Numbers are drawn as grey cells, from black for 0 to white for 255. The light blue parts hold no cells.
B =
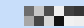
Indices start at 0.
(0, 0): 109
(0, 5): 53
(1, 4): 241
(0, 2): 77

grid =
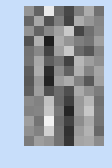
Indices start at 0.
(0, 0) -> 148
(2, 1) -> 99
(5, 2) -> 94
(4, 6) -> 86
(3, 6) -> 116
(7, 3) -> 156
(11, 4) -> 67
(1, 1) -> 167
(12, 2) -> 208
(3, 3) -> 172
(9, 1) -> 130
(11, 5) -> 140
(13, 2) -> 149
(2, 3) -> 161
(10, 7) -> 118
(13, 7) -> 140
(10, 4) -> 37
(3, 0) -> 81
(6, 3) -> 139
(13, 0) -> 123
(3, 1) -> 176
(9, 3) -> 105
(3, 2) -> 30
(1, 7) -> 133
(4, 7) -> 133
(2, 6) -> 111
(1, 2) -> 81
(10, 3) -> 118
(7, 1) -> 151
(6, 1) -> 173
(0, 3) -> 107
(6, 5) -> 176
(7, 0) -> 87

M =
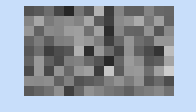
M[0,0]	81
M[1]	[132, 167, 122, 135, 141, 131, 166, 92, 64, 138, 147, 171, 121, 159, 99]
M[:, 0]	[81, 132, 150, 101, 86, 99, 74, 140, 88]
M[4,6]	46
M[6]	[74, 152, 73, 147, 104, 149, 159, 60, 198, 91, 150, 153, 110, 160, 205]
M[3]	[101, 124, 94, 126, 130, 160, 151, 126, 63, 103, 149, 111, 98, 150, 149]
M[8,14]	113
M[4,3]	77
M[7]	[140, 138, 142, 98, 128, 82, 91, 100, 128, 145, 123, 146, 87, 106, 77]
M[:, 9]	[132, 138, 133, 103, 70, 101, 91, 145, 111]
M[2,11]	99
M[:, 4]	[38, 141, 156, 130, 86, 125, 104, 128, 63]
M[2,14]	137
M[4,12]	75
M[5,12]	86
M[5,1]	153
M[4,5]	176
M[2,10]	101
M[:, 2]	[109, 122, 138, 94, 61, 96, 73, 142, 113]
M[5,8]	40

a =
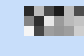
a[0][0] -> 41
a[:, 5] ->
[77, 195, 206]
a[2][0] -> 245
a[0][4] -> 186
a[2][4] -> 158

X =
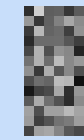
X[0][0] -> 47
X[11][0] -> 155
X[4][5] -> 35
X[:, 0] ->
[47, 152, 59, 42, 71, 114, 143, 79, 24, 90, 161, 155, 67]
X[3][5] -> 63
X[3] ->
[42, 108, 108, 109, 87, 63]
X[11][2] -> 83
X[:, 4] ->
[55, 167, 63, 87, 135, 137, 136, 182, 46, 44, 185, 123, 88]
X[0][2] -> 94
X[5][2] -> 109
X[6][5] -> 79
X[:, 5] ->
[91, 139, 145, 63, 35, 153, 79, 16, 150, 138, 164, 158, 72]
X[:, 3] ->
[97, 129, 107, 109, 145, 188, 87, 188, 168, 82, 160, 114, 133]
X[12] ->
[67, 160, 167, 133, 88, 72]
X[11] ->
[155, 63, 83, 114, 123, 158]
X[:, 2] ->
[94, 97, 100, 108, 80, 109, 173, 101, 75, 111, 160, 83, 167]
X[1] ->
[152, 55, 97, 129, 167, 139]
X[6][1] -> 56
